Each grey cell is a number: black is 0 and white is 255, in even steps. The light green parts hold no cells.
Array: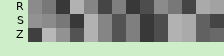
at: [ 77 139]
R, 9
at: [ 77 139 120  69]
R, 9
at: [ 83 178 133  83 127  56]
Z, 4
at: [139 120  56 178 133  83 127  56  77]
S, 2

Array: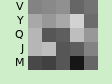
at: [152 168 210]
Y, 2
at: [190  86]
J, 2
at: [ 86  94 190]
Q, 2

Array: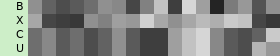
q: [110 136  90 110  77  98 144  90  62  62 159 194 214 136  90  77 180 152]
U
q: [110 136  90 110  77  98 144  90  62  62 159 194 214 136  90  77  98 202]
C
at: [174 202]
X, 14

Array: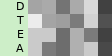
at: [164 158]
T, 2
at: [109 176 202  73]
A, 3
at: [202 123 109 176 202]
A, 1
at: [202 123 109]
A, 1
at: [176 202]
A, 4
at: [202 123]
A, 1
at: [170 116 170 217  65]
D, 2

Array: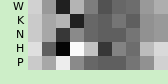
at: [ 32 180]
W, 3
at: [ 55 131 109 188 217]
H, 6
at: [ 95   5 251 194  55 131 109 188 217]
H, 2
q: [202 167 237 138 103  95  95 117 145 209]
P

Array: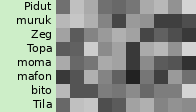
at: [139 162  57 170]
Topa, 4
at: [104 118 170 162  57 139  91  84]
moma, 2
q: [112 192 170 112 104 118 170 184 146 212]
Pidut
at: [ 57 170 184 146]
Topa, 6

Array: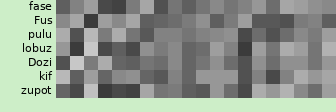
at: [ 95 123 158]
Fus, 12
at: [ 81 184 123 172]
pulu, 2
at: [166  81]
fase, 7

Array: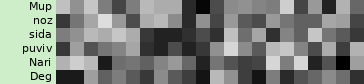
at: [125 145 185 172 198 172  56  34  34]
sida, 1
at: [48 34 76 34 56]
puviv, 7
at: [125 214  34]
Nari, 17

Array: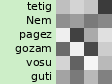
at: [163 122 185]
guti, 1
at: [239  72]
gozam, 2

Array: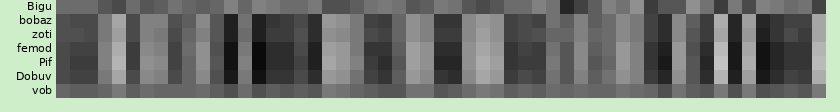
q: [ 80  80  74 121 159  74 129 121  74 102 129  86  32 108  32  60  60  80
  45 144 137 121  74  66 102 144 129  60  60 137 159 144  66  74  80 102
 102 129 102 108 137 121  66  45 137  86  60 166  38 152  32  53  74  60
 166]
zoti
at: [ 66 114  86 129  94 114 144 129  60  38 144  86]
Dobuv, 35
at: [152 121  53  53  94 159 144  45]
femod, 21

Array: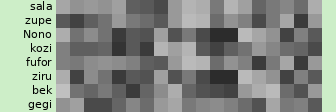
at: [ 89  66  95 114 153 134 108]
kozi, 11
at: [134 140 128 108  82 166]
gegi, 11
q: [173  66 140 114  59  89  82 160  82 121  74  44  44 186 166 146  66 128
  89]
ziru

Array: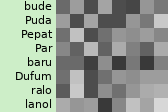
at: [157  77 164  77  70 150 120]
bude, 2
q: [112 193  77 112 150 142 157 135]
Pepat
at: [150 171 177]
ralo, 6
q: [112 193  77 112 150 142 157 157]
Dufum
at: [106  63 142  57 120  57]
baru, 2
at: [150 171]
ralo, 6
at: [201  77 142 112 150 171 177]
ralo, 2

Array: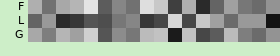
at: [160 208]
G, 4
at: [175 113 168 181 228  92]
F, 1

